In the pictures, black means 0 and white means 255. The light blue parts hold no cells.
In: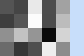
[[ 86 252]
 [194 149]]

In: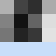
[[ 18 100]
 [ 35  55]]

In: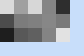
[[124 128]
 [ 88  96]]

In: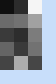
[[114 161]
 [ 45 124]]

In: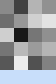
[[151 208]
 [ 24 118]]

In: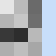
[[198 110]
 [ 45 185]]

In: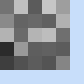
[[100 105]
 [106 180]]

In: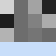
[[109 129]
 [109 117]]

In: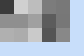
[[143 160]
 [172 202]]
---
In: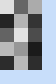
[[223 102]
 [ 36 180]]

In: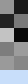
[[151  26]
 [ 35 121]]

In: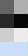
[[100 176]
 [ 39   8]]

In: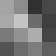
[[164 140]
 [168 196]]

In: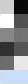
[[207   9]
 [254  80]]

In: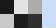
[[ 24 227]
 [201  28]]

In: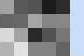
[[162  89]
 [100 104]]
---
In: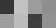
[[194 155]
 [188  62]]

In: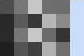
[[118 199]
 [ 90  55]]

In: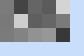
[[ 68 101]
 [206  95]]

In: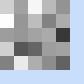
[[161 246]
 [150 189]]

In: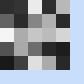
[[ 52 235]
 [ 43 133]]

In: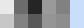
[[108  37]
 [130  89]]

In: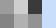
[[206  58]
 [177 147]]

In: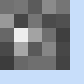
[[118  91]
 [ 70 117]]

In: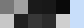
[[160  26]
 [ 32  55]]
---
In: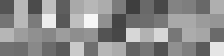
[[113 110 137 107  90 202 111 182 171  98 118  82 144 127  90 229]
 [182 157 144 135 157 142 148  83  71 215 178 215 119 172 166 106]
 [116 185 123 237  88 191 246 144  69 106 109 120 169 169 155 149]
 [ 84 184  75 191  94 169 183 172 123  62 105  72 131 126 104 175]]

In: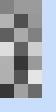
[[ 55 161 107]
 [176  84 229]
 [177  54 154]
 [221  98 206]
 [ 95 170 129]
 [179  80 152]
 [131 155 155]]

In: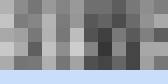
[[171 117 120 175 118 163  80  69 101  69 160 119]
 [200 171  95 193 142 205 131  54 138  69 167 168]
 [168 160 120 178 120 189  83  64 121  90 128  94]
 [195 125 134 180 123 150  88  99  77 107 146 169]
 [178 140 118 153 132 153 111 111  93 120 142 126]]

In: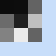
[[130 235  99]
 [107  32 191]
 [ 12  13  99]]

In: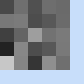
[[199 133  53 143 111]
 [ 34 135  77  88 121]
 [ 64 100 158 114 122]
 [120 123  77  88 107]
 [ 73 111  80 110 106]]

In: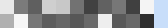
[[176 246 119  93 103  87 105 238  89 104  46]
 [232 123  95 207 200 114  65  97 119  64 244]]

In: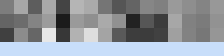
[[ 64 140 102 231  55 178 222 164  89  61  60  65 160 130 119 150]
 [100 108 132 156  27 154 143 170 145  34  86  60 167 129 123 146]
 [125 167  93 169  68 181 170 117  85 100 134 128 154 142 132 152]]
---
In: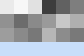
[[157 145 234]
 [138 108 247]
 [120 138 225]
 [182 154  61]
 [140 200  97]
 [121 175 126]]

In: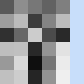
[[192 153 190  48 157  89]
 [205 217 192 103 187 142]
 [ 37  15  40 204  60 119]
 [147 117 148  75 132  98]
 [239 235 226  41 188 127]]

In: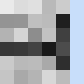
[[197 202  55 179 148 234]
 [169 185  57 213 149 220]
 [180 187  66 141 191 224]
 [215 169  25 194 187 185]
 [187  46  76  64  31 204]]

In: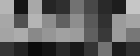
[[ 53 164 167 182]
 [ 35 172  81  20]
 [ 11 137 181 168]
 [ 20 150 141  37]
 [ 41 161  96  47]
 [ 24 156 142 114]
 [ 52  96  89  72]
 [115  57  49  41]
 [ 28 156 155  29]
 [ 47 119 165 198]]

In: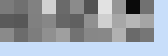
[[138  90 123]
 [108  87 112]
 [125 128 129]
 [144 135 209]
 [159 102 106]
 [114  96 139]
 [135 144  83]
 [136 207 226]
 [177 167 150]
 [106 182  10]
 [118 165 113]]

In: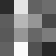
[[ 98  89  93  43]
 [250 150 183 228]
 [ 81 103 150  98]
 [ 39 124  71 109]]

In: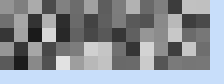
[[ 90 150  54 112 148]
 [ 28  55 162 166 127]
 [137 167  26  51 171]
 [ 81  72 215 177  75]
 [226 116  40  45 129]
 [158 125  98 106 108]
 [184 208  72  67 161]
 [194 197  88  95  93]
 [105 113  54 124 125]
 [106  53  96  89 178]
 [203 211 150  83 105]
 [ 85 143 140 138 127]
 [122  62 200 185  60]
 [118 198 107  62 193]
 [119 110 119  74 192]]

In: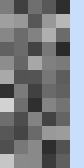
[[198  79  87 110 210  48 169 141  97 135 159 124]
 [138 120  69  77 111 123  83 102 107 108 152  64]
 [137 137 106 131  47  65  84 167  67 130  87 111]
 [ 59  46 153  67 132 106 119 128 120 175 152  88]
 [ 95  82 156 100 115  97  93 122  42 107 183  46]]

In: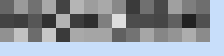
[[145  67 102]
 [194  62 154]
 [108  86 113]
 [199  49 168]
 [ 58 179  67]
 [169  60 181]
 [165  46 157]
 [165 127 169]
 [ 96 221 136]
 [115  76  58]
 [166  74 112]
 [134  70  73]
 [148  96 160]
 [173  34 126]
 [139  80 110]]
